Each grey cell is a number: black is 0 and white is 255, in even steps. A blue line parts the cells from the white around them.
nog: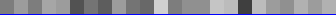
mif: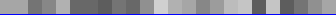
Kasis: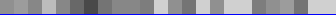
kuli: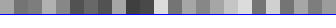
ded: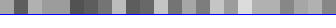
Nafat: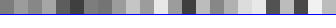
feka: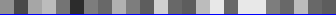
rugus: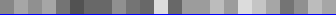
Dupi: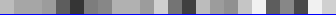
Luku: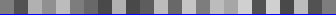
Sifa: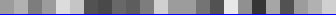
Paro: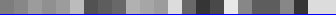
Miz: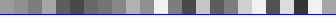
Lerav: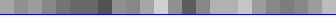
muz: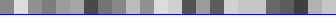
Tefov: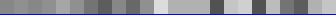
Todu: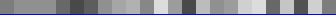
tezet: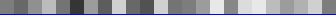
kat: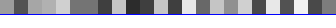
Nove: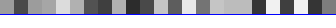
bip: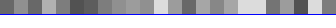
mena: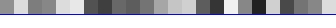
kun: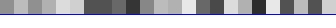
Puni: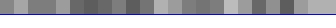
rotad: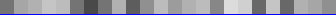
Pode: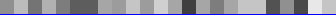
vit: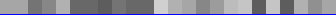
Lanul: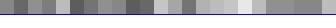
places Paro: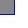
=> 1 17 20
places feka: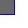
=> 7 12 16 20 22
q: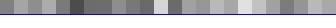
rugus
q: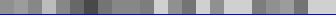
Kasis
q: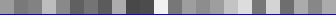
kuli

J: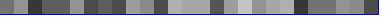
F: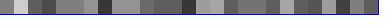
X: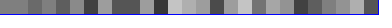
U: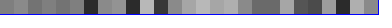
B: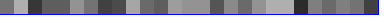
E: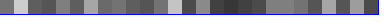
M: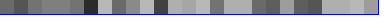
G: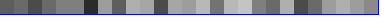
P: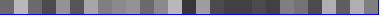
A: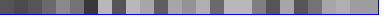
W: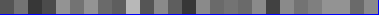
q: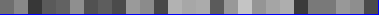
J
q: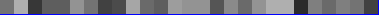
B
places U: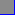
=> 1 7 12 17 26

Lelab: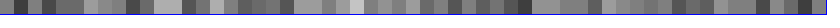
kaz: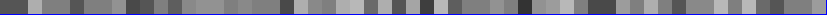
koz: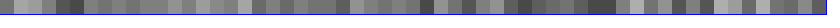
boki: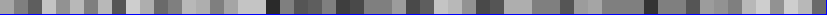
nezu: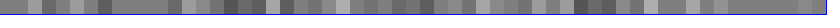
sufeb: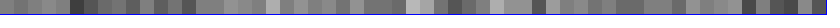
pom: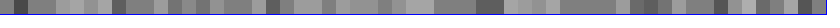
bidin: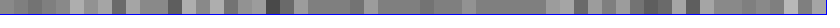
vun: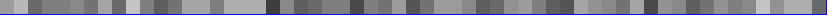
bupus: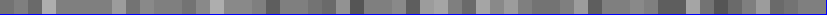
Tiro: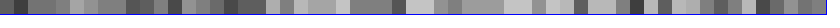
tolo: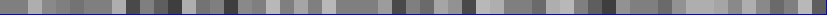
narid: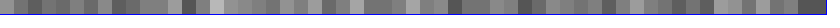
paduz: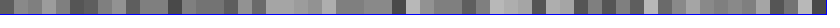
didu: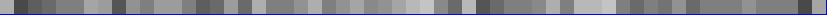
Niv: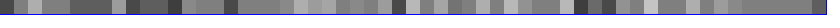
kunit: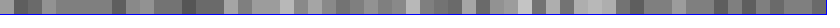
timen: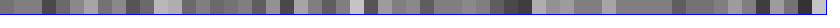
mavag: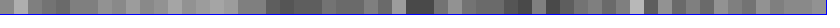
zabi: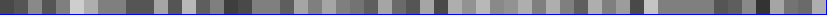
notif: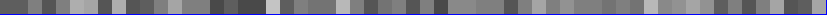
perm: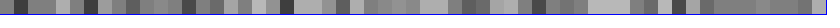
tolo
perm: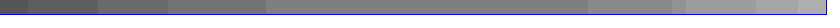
nezu
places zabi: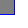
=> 4 7 8 15 18 19 22 24 38 40 43 47 48 49 50
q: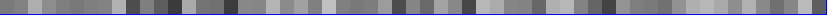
tolo
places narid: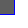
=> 2 8 43 48 50
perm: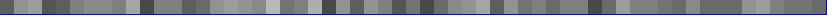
mavag
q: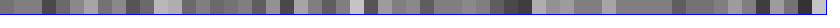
timen

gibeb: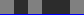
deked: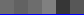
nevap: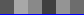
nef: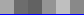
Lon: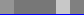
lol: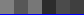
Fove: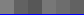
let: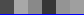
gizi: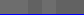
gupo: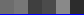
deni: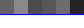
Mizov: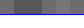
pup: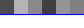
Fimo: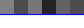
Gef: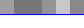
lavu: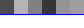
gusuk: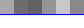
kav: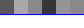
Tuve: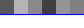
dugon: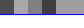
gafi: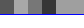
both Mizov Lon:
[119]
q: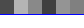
pup
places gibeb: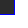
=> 1 3 4

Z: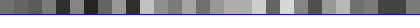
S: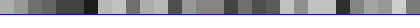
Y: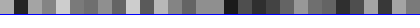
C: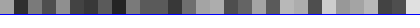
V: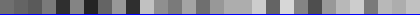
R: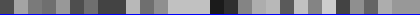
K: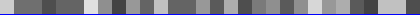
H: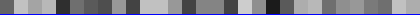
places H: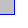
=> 1 10 11 28
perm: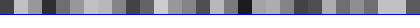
S
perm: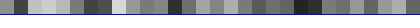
Z
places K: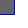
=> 4 5 10 12 13
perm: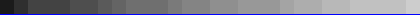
R

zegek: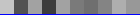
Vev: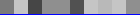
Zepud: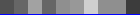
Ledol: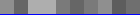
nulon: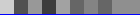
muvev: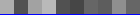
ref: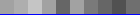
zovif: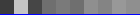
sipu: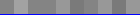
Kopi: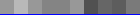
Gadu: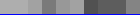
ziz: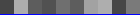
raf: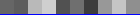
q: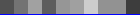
Zepud
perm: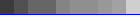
nulon

